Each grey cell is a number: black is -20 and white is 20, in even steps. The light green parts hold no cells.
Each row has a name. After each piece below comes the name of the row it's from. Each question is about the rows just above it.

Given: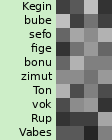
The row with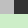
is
Kegin
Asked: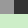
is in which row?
vok
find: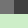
bube

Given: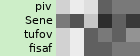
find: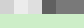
piv
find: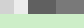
fisaf

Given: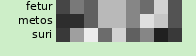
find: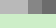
fetur
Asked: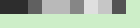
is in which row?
metos
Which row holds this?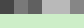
fetur

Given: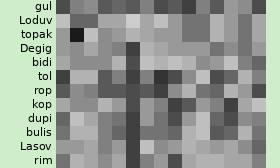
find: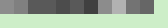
rop
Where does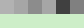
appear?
rim
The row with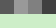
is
kop
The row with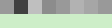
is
Lasov
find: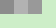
kop
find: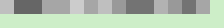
Loduv

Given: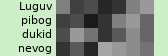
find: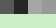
nevog
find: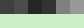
Luguv

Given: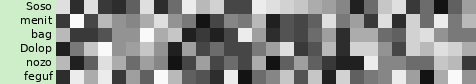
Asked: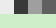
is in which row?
feguf
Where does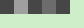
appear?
nozo

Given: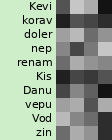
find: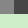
nep
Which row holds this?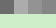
renam
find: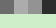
zin
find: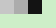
Kevi
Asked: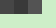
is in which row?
Kis

